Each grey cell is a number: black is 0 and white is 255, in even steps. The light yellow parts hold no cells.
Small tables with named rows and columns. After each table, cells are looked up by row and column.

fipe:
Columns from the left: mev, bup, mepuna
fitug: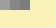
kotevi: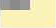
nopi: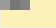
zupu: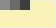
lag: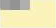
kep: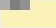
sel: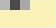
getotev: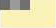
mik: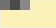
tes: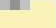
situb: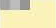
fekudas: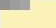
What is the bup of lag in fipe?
147
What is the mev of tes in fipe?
185
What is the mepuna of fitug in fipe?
124
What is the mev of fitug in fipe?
158
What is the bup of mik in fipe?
74
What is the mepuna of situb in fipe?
149
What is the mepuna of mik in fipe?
135
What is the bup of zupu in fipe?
105
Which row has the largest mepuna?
tes

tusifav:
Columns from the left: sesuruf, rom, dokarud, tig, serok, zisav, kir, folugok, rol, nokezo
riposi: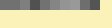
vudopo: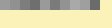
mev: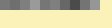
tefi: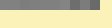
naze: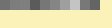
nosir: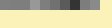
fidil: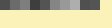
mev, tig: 154
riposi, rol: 110
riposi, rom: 113
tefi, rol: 124
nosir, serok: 126
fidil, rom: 107
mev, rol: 116
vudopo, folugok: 169
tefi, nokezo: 106
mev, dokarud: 127
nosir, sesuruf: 128
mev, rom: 111
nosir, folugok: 52
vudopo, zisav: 123
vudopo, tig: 111
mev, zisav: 127
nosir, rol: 125

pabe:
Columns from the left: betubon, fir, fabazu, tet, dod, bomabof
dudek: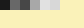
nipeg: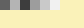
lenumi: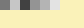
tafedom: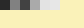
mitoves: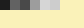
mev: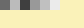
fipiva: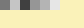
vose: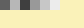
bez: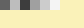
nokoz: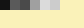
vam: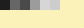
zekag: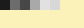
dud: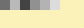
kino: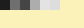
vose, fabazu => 63
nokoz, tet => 160
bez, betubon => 98
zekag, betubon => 27
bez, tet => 160
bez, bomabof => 244
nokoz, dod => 219
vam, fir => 102
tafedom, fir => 129

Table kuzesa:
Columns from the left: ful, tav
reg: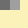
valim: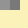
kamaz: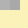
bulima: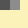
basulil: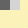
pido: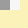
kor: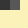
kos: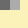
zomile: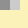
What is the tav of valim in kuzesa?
121
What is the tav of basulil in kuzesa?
212
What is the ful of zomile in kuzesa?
144
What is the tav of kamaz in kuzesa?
169
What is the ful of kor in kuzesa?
53
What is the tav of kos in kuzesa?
172
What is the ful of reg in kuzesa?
109
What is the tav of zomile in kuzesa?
203
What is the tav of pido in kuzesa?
247
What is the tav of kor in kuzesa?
87
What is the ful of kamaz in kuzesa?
178
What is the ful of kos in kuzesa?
106
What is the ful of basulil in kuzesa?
99
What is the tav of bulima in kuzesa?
140

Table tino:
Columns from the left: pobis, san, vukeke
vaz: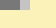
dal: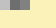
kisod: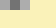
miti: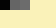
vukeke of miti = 108
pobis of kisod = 168
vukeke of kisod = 173
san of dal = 110
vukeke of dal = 129
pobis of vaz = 120
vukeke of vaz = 196
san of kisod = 115
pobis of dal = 192
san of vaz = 120
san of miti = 101
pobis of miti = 3

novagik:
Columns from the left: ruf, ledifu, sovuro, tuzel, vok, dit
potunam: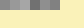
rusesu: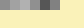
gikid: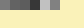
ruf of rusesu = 142
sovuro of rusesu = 177
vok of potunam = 143
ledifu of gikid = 99
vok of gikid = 193
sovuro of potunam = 166
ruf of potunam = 138
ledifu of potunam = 153
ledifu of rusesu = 162
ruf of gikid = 122
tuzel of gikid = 55
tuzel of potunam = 113
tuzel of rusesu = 144
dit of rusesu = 129
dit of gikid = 129
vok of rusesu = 86
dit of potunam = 129
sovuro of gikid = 93

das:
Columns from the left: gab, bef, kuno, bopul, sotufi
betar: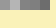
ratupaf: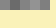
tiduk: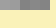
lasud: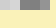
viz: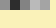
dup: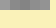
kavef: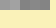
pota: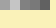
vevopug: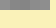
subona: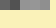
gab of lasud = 207
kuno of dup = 132
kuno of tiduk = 131
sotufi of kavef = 132
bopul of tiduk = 136
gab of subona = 100
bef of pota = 197
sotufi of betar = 109
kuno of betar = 131
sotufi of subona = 143
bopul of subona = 150
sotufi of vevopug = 142
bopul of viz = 186
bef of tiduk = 156

